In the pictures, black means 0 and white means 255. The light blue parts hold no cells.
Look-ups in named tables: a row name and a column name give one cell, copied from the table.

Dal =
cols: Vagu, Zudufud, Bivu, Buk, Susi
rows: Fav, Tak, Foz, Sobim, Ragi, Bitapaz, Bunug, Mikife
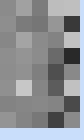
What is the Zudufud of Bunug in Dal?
134
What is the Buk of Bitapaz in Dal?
92
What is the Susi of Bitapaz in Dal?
193
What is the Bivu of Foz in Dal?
139
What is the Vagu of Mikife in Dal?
148
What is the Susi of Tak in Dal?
57
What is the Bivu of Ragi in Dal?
127
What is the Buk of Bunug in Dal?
132
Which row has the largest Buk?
Fav

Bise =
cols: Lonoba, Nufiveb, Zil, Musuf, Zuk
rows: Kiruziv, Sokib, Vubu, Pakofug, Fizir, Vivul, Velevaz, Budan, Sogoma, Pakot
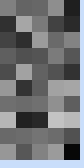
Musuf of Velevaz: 144
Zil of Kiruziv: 103
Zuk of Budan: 185
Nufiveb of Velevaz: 107
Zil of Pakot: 130
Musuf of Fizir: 82
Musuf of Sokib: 66

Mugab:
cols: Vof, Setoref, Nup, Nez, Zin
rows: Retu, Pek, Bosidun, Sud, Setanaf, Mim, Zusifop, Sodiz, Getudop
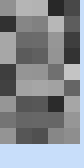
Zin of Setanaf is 196
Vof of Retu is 145
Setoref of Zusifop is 85
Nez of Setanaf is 112
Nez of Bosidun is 150
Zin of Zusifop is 166
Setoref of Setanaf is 149
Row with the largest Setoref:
Retu

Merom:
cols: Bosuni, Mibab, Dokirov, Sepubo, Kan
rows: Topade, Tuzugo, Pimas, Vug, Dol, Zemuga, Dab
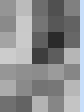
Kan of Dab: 196
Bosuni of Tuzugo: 138
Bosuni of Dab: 112
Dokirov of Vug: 62
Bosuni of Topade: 149
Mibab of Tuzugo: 201
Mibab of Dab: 99
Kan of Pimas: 103
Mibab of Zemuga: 138
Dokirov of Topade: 109
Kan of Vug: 182
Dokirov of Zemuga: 116
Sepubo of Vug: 93
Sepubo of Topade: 80
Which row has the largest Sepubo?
Dol

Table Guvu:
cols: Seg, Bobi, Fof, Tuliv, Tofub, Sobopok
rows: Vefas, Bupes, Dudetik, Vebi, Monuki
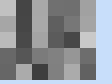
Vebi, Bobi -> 86
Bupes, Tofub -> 119
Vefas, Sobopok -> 161
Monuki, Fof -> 62
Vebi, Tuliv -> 129
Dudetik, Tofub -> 71
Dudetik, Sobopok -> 201
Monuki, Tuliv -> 128
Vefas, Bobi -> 69
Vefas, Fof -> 168
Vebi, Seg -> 104
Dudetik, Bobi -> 73
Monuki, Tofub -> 171
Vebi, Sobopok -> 109
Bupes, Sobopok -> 164
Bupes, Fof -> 169
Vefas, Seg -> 193
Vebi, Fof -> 123

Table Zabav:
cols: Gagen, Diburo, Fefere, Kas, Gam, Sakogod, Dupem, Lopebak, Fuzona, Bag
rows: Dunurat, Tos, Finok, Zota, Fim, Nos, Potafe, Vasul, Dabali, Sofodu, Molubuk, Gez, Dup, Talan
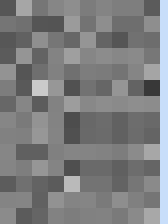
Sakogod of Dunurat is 124
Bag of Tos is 142
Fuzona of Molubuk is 109
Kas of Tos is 84
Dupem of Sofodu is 130
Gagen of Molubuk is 133
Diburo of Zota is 149
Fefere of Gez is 99
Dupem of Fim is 123
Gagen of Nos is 125
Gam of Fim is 112
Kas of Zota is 131
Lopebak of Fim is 116
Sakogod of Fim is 125
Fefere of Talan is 101
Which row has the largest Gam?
Gez

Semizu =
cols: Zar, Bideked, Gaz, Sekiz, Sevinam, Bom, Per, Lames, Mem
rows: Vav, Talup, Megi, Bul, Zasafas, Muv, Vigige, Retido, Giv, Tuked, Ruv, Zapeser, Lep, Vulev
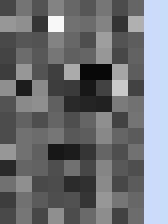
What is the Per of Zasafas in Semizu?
10
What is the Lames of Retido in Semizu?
65
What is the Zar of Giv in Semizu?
76
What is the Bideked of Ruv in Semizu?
100
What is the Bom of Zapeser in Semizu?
49
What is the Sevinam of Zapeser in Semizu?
42
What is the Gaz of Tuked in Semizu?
95
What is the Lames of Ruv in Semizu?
89
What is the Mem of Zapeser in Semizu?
90
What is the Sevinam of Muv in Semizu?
58
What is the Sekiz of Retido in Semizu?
101
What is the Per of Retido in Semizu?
145
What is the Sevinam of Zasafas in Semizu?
171
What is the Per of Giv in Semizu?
134
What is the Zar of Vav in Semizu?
71
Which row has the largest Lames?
Muv

